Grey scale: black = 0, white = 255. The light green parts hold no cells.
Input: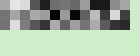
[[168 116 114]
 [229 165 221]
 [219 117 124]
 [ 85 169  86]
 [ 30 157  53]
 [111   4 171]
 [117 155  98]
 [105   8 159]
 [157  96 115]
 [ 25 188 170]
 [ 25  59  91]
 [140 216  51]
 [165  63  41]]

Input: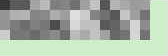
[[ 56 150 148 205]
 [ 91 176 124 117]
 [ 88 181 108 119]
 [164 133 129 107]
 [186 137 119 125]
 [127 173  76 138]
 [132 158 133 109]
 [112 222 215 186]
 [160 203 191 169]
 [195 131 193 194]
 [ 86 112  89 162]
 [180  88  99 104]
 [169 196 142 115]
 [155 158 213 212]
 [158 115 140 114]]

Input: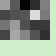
[[159  70 116  68]
 [ 90  81 155 167]
 [  5  86  79 133]
 [ 44 219  56  83]
 [127 122  57  47]]

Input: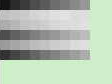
[[ 21 192 172  78 155  51]
 [ 43 198 182  97 166  69]
 [ 59 203 194 112 176  83]
 [ 77 212 199 128 188 101]
 [ 90 216 206 142 195 119]
 [108 223 215 152 205 130]
 [121 226 219 168 209 145]
 [136 220 220 179 219 157]
 [151 221 224 188 223 172]]

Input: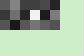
[[ 90  56  84]
 [131 111  25]
 [ 63  39  87]
 [ 63 242 117]
 [ 73  28  95]
 [ 36 124  82]]

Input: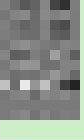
[[130 119 127 125 119 133 121 127 192 119 122 122]
 [110 131 114 119 135  95 136 110 108 131 122 129]
 [ 88 137 100 110 143  99 150 116 233 135 122 136]
 [ 99 107 108 109 131 126 147 114 148 107 122 116]
 [134 137 129 131 122 115 113 128 193 137 122 132]
 [ 67 128  87  97 117 159 113 150 126 130 122 120]
 [ 48 136  76  91 132 126 131 131  63 137 122 126]
 [125 124 123 124 130  94 131 105  35 123 122 124]]

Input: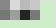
[[135 119]
 [217 158]
 [186  36]
 [200 121]]

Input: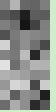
[[129  91 126  81 210 131 225 177 151 181 108]
 [180  75 111 122 116 121 109 171 214  94 172]
 [103  30  21 142 143 188 150 159 203 143 142]
 [100  93  66 134 113  38 180 138  71 132  42]
 [126  92 127 130  73 150 178 141 204  31  86]]
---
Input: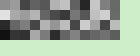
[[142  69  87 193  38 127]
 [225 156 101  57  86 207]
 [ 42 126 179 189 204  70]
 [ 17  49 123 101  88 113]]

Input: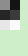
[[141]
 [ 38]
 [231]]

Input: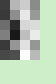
[[ 61 204]
 [ 57 231]
 [109 215]
 [127 190]
 [ 58 225]
 [ 72 252]]

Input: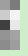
[[159]
 [204]
 [ 63]
 [148]
 [140]]

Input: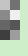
[[196]
 [138]
 [102]
 [ 62]]

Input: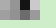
[[172  20]
 [159 108]]

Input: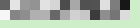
[[ 98 153 226  76  81 223  23]
 [246 142 177 170 199 142 220]]

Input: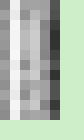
[[136 162 160]
 [160 146 163]
 [142 177 133]
 [154 187 140]
 [151 186 138]
 [142 174 134]
 [161 143 161]
 [152 186 139]
 [144 158 162]
 [163 143 162]
 [145 181 133]
 [140 160 161]]
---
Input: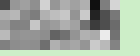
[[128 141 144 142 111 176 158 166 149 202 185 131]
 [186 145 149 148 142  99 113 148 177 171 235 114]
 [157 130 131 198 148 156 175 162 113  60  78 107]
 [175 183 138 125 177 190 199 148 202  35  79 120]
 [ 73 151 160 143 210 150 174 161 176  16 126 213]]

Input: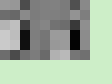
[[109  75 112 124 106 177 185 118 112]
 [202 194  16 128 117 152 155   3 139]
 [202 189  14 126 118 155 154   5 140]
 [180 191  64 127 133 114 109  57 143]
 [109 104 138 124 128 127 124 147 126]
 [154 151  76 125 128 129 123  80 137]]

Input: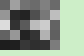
[[ 29  31  55  47  51 124]
 [ 98 151  35  52 178  96]
 [220  50  90 188 204  99]
 [150  41  35  79 120 190]
 [100 160 114 107 128 106]]

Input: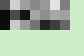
[[ 12 202 155 115  36  61 102]
 [ 11  74  20 164 142 167 160]
 [ 83 208 160 136 153 227 125]]

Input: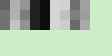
[[114 195 146  33  13 213 205 107 170]
 [114 176 124  33  13 213 191 126 157]
 [ 98 176 149  33  13 213 210 110 160]]

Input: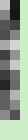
[[139  82]
 [ 96 135]
 [ 96 180]
 [ 37 106]
 [ 61 112]
 [113 200]
 [ 64 147]
 [168 211]
 [ 77 133]
 [ 84  65]
 [132  22]
 [193  26]]
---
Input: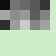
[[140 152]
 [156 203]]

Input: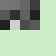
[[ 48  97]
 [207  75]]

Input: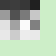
[[ 81 122]
 [162 250]]

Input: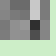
[[122 117]
 [144 151]]

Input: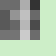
[[148 192]
 [103 183]]

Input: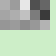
[[174 193]
 [155 141]]

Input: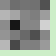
[[165 134]
 [ 22 132]]
